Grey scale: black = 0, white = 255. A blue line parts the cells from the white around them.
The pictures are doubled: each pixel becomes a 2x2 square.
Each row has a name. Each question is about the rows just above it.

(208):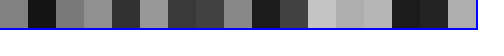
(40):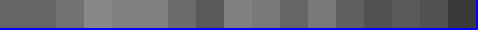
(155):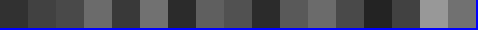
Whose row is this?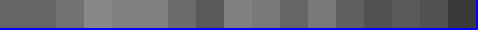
(40)

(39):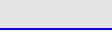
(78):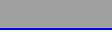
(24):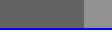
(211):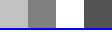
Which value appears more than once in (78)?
[159]
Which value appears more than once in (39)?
[228]
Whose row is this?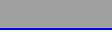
(78)
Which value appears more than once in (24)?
[98]
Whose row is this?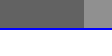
(24)

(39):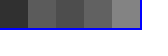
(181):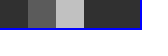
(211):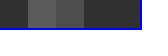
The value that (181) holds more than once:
[48]
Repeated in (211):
[48]
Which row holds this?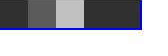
(181)

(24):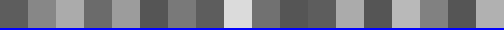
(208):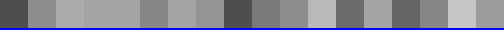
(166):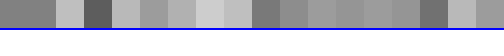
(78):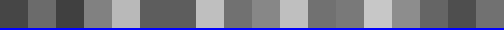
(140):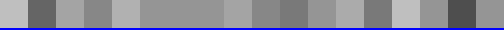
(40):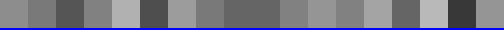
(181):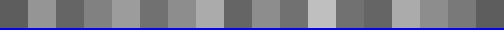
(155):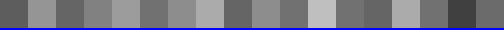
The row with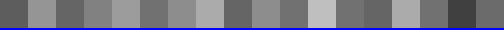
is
(155)
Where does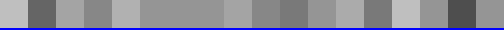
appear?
(140)
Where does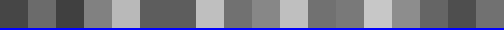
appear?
(78)
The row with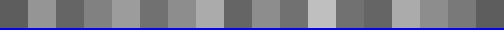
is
(181)

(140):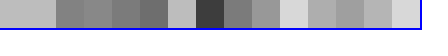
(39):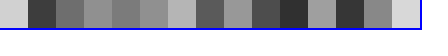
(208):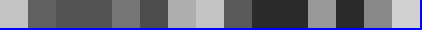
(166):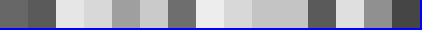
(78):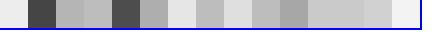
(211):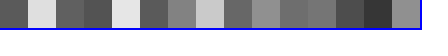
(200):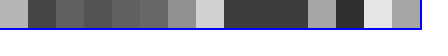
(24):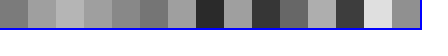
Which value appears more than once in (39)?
[144]
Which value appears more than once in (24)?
[159]
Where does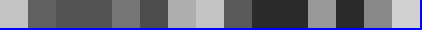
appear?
(208)
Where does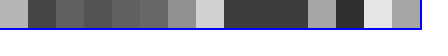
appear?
(200)
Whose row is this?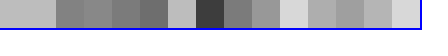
(140)

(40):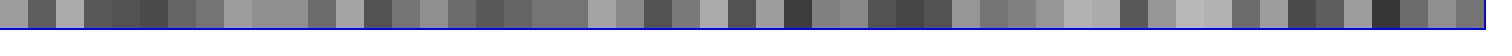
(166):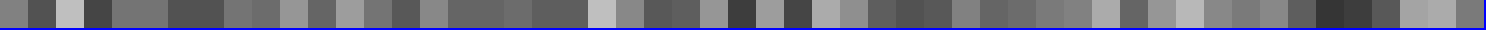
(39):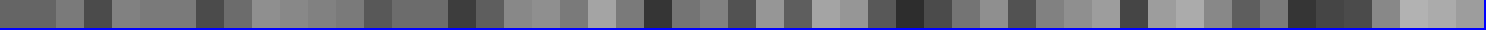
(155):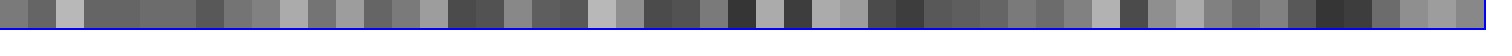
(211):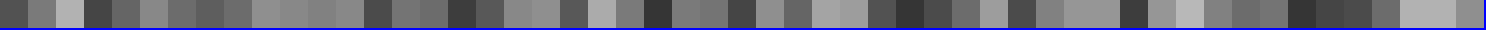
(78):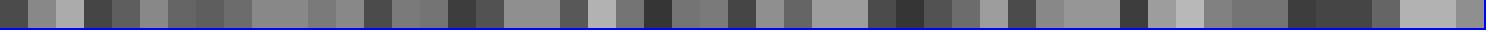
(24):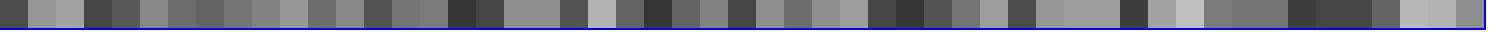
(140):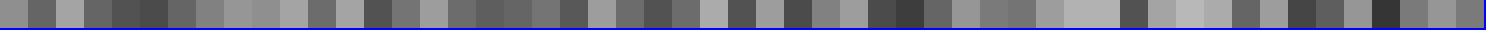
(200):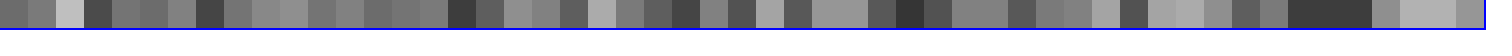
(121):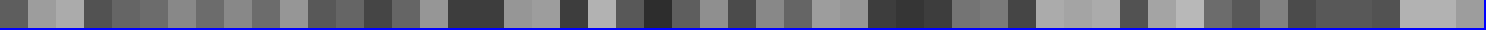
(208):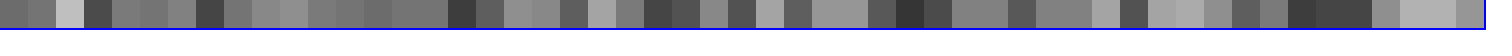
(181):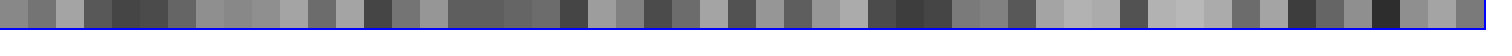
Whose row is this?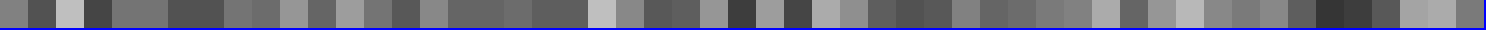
(166)
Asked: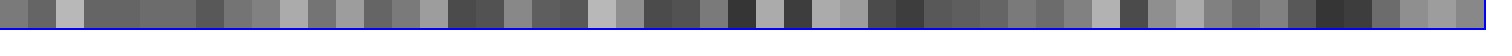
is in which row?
(155)
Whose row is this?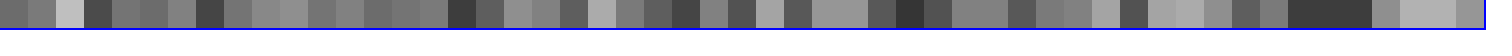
(200)

